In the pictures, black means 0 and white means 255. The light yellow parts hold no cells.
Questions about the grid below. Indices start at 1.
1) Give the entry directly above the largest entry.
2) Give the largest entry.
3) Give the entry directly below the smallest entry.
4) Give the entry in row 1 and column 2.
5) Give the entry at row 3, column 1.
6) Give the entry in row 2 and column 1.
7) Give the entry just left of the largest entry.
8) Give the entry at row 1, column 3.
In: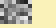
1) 92
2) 234
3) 192
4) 164
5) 164
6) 64
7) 219
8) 137

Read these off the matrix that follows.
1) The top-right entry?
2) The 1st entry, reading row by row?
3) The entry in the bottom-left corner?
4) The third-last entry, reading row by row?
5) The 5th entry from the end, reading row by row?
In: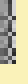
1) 212
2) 156
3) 101
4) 87
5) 197
